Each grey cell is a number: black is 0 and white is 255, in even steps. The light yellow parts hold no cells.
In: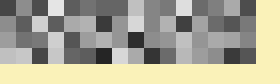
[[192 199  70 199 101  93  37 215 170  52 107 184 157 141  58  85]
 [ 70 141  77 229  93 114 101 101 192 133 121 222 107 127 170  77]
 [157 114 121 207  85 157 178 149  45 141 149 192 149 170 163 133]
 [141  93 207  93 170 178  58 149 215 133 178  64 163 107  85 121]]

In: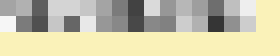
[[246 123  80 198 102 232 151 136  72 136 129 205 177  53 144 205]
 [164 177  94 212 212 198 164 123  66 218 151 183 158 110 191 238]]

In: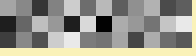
[[165 136  54 130 205 109 185  94 144 178  75  94]
 [ 62 136  81 205 233 124 116 165  69 172 109  88]
 [ 30 102 191 152  30 217   2 172 152 116 197 233]]

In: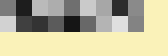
[[210  64  51  91  21 104 180 223 131]
 [123  29 186 173 111 202 167  44 138]]

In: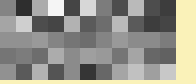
[[165 207  77  69 178  90 109 186  90  61  69]
 [117 124 109 172 139 159 153 117 165 103  97]
 [145 145 153 132 117 109 132 153 139 139 124]
 [132  46 172 245  69 215 124  77 186  77  61]
 [145  90 178  84 139  53 103 165 193 159 200]]

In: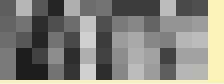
[[122  29  29 115  52 208  45 135 188 155  94 182 182]
 [108  88  37 115  73 208  59 155 168 135 128 182 188]
 [101 115  45  80 108 194  80 122 135 101 148 148 155]
 [122  29  67 141  45 175  67 141 175 162  67 162 162]
 [ 94 182  88  37 175 108 115  59  59  59 188  73  80]]

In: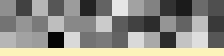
[[115 149 121 189 136 136 203  93  65  43 149  99 189  57]
 [182 162 156   4 217 115 121  99 217 169  43 195 223  86]
 [142  65 182  86 156  35  99 231 162 129  50  27 107  79]]

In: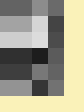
[[ 48  48  29  91]
 [147 147  54 114]
 [ 62  62 120  99]
 [ 99  99 140 106]
 [163 163 213  68]
 [206 206 220  76]]

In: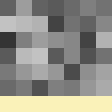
[[106 121  82 127 121 151 170]
 [ 98 157  98  90 106 127 114]
 [ 52 127 157 143 135  67 178]
 [121 151 170 151  75 143 163]
 [194 186 178  67 114  98 135]
 [ 90 186 194  90 135  82 114]]
